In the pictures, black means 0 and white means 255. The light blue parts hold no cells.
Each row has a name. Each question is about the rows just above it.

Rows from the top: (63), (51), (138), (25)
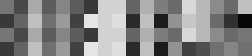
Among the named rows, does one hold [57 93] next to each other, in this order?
no
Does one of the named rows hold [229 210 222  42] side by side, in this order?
yes

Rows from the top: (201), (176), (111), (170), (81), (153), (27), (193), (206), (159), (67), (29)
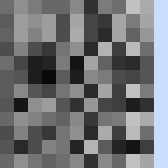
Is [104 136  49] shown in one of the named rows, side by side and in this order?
yes
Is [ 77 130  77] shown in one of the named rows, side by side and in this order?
yes

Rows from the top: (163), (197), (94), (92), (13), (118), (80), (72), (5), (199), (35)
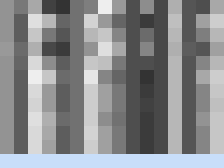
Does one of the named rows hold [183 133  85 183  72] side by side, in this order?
no
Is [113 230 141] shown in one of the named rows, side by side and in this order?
no
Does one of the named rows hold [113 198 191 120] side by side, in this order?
yes

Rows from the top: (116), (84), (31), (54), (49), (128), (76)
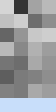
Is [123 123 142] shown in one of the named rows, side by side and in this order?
no
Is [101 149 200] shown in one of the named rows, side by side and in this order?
yes

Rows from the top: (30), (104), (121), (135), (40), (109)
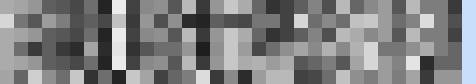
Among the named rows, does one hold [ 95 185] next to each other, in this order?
no
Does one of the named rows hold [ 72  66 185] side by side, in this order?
no
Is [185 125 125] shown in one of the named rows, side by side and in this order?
yes
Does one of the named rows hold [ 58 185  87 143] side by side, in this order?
no
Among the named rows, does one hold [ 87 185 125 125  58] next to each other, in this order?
yes
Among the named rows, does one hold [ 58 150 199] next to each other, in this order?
yes
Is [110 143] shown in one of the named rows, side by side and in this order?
yes

